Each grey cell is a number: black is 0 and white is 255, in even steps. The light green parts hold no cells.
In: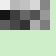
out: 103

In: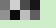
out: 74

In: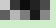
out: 12

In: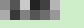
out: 201

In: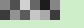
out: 209

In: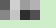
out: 157

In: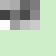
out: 75

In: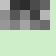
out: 129

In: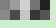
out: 209

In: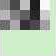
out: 96
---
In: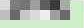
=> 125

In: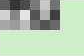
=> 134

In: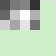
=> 198

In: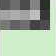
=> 172

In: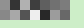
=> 52

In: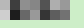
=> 62

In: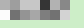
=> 158
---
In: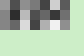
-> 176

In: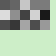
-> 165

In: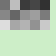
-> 179

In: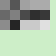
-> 202

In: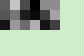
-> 175

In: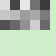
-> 145
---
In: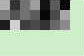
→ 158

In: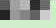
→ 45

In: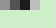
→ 190

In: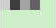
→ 98

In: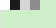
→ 140

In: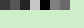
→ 199
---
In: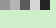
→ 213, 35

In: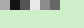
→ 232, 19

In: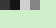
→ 207, 20

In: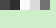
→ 250, 47

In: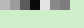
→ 227, 10

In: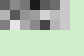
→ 229, 27

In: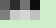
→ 213, 13
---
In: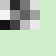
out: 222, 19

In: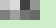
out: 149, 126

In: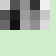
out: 239, 103

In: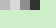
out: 50, 187

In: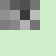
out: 115, 126

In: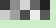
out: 34, 203

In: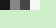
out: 246, 24

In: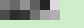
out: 219, 75
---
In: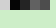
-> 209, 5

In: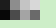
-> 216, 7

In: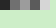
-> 214, 39

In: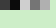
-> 207, 11

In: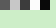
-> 252, 9

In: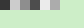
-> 235, 54

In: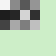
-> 244, 29
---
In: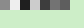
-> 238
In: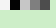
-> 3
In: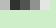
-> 49
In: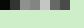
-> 51
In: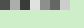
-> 173
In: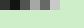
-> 19
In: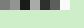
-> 148
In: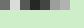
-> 219
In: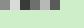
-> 218
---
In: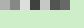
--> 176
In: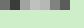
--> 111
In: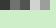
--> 55
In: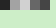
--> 37
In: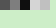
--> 83
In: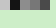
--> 197
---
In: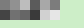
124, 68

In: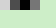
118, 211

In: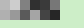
119, 176

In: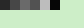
6, 40

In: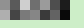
28, 175

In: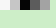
163, 247

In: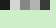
58, 27

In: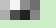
110, 171
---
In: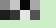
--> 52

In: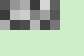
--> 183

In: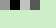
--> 2

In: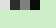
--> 44

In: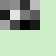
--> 66

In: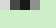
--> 70

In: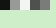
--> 244
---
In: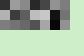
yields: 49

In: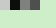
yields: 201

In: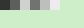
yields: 51

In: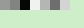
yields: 153

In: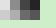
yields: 226

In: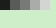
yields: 28

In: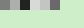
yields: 125

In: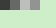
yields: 59

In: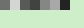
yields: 111
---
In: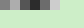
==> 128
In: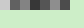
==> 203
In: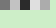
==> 118
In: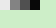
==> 234
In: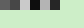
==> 95
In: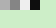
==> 176
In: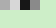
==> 173
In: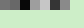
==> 115
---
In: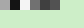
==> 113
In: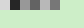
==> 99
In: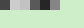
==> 89
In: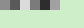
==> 123
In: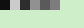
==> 145
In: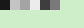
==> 236
